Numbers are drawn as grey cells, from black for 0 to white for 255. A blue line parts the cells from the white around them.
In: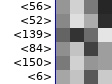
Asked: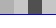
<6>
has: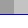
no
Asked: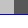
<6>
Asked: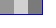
<56>
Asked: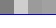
<150>
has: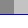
no

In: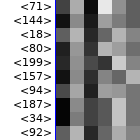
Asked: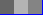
<18>
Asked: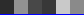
<199>

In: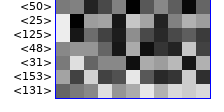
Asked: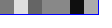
<31>
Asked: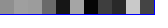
<48>
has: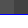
no
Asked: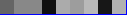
<31>
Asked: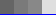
<131>
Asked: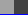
<153>
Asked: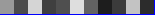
<153>

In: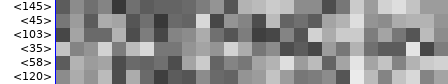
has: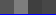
yes
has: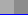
no
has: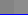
yes
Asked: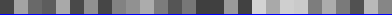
<103>

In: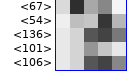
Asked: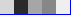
<67>
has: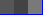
yes

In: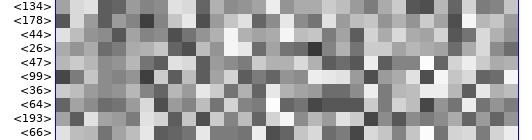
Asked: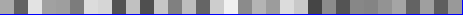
<193>
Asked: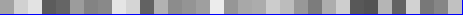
<134>
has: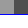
yes
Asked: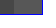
<64>

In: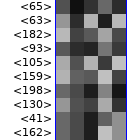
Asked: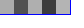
<105>
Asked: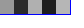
<63>

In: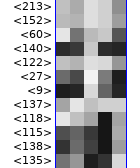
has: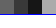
yes
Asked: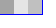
<137>
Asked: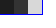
<135>

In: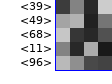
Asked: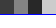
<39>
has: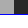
no
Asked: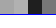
<49>
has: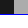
no

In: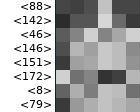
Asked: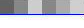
<46>
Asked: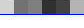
<172>
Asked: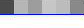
<146>
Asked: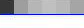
<79>

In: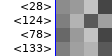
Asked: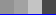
<28>
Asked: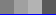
<133>
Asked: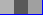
<124>
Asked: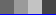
<78>
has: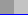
yes
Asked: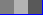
<124>
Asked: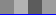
<124>

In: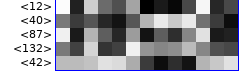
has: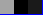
yes
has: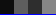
no

